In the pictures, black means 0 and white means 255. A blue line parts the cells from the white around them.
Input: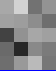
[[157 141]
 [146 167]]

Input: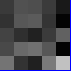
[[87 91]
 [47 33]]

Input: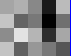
[[100 120]
 [227 181]]

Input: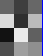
[[ 47 187]
 [235  96]]

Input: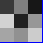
[[ 32 151]
 [145 204]]

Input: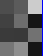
[[109  22]
 [ 57 114]]
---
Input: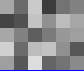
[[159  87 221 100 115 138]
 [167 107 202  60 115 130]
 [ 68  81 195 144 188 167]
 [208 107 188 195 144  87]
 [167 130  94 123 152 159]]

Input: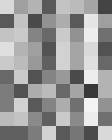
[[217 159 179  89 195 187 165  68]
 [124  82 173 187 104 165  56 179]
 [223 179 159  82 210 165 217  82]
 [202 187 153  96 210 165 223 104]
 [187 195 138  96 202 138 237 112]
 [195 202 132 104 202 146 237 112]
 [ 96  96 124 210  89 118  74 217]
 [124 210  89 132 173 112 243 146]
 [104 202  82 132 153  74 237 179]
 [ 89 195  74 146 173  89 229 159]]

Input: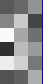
[[ 82  96 173]
 [ 48 187 155]
 [ 89 104 147]
 [237 209 120]
 [250 167 112]
 [133 202  68]]

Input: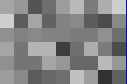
[[165 117 180 180  62 111 173 123  76]
 [206  92 165  98 130 137  92  76 137]
 [144 130 137 130 130 123 123 144 111]
 [144 117 117 165 151 104 104 186 151]
 [157 137  92 104 111 193 157  50  98]
 [165 151  84 111 157 186 123 173 206]]

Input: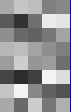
[[169 105 205 119 175]
 [169 197 189 127 135]
 [183 189 163 143 127]
 [156 205 149 156 111]
 [197 243 135  97  83]
 [ 90  50 111 235 227]
 [143 105  97 119 163]
 [ 69  44  63 243 220]]

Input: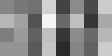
[[133 119 113 211  66 139  74 204]
 [126 155  97 191  54 139 105 183]
 [147 147  89 197  42 133  97 204]
 [183 161  82 244 105 191  54 169]]

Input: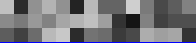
[[138 122 153 130 166 179 192 159  51  21 130  65  79  79]
 [192  43 145 179 145  35 185 100 100 207 122  73  93 130]
 [ 93  65 108 185 200  43 115 108  59  73 173 159 166  51]]

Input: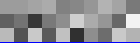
[[186  83 201  90 193  48 142 109 201 179]
 [156 156 164 171 129 135 150 179 164 121]
 [ 96 115  55 121 142 207 171 150 103 242]]
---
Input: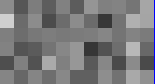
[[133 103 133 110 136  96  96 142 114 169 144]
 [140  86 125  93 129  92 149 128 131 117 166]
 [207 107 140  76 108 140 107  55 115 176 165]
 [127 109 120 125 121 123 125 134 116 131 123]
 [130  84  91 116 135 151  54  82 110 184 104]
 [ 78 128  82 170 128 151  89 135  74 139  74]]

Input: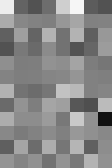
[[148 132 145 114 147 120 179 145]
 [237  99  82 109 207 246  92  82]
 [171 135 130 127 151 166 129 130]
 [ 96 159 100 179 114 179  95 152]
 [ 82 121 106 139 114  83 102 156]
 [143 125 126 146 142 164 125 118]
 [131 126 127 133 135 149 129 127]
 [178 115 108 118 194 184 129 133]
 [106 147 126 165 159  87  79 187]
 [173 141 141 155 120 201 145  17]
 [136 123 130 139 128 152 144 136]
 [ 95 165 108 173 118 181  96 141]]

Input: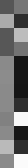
[[138 251]
 [ 86 118]
 [171  46]
 [ 87 189]
 [ 87 115]
 [138  21]
 [140  22]
 [138  21]
 [138  46]
 [129 248]
 [138  23]
 [186  46]]

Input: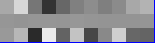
[[153 183  42 234  99 195  71 137 207 103 100]
 [168 215 118  51 103 128 141 127 139 168 179]
 [150 148 150 150 149 151 149 148 148 148 149]]

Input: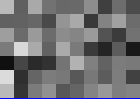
[[185  52 123 145  87 101 132 153 126 131]
 [186  96 169 114 104 105 141  63 109  76]
 [ 97  98 103  73 148 169  57 131 161 108]
 [158 107 154 108 140 133 154  83  59 114]
 [123 217 170  98 170 122  58  36  92  25]
 [ 16  70  42  50 116 178 128  98 124 121]
 [219  47 101 124 120  88 120  92 125  65]]

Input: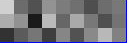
[[ 50  91 118  62 134  82 137 184 129]
 [208 108  81 147 124 112  78 109 120]
 [172 146  26 186 102 169 120  79 115]]

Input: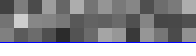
[[128  91 108  79  43  83 107 165 151  57 150 118  75 145]
 [ 65 125  75 157 102 173 116 149 121 134  79 109 122 174]
 [115 206 135 132 120  88  99  96 106  80 133  71  72  80]]
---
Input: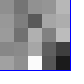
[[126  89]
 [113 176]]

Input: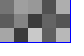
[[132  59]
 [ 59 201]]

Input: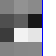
[[ 94  24]
 [242 229]]

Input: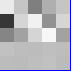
[[213 241]
 [162 213]]

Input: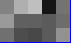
[[96 96]
 [77 72]]

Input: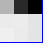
[[236 228]
 [235 228]]

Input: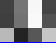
[[114 249]
 [ 35  87]]
